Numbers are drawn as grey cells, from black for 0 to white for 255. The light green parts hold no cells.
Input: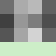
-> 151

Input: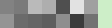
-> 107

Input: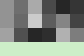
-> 105

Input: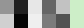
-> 5

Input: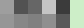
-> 135

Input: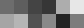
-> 181

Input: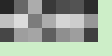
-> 220
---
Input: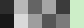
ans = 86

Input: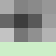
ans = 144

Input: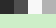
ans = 248

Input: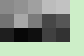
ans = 64

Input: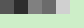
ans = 107

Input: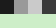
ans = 202

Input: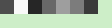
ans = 124

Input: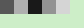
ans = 147
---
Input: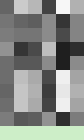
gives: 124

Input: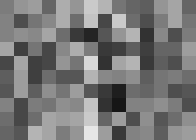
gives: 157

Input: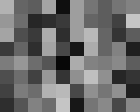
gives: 137

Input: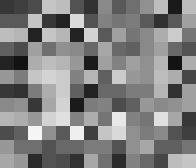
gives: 197

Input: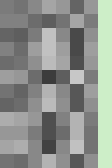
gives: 143

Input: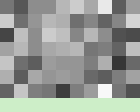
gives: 81

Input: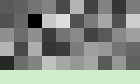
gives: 96

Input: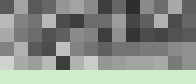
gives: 144

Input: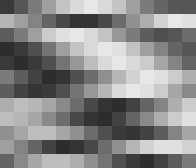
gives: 123
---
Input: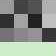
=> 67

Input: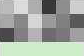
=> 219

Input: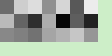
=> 206

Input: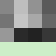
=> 190

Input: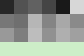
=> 82

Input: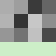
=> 158
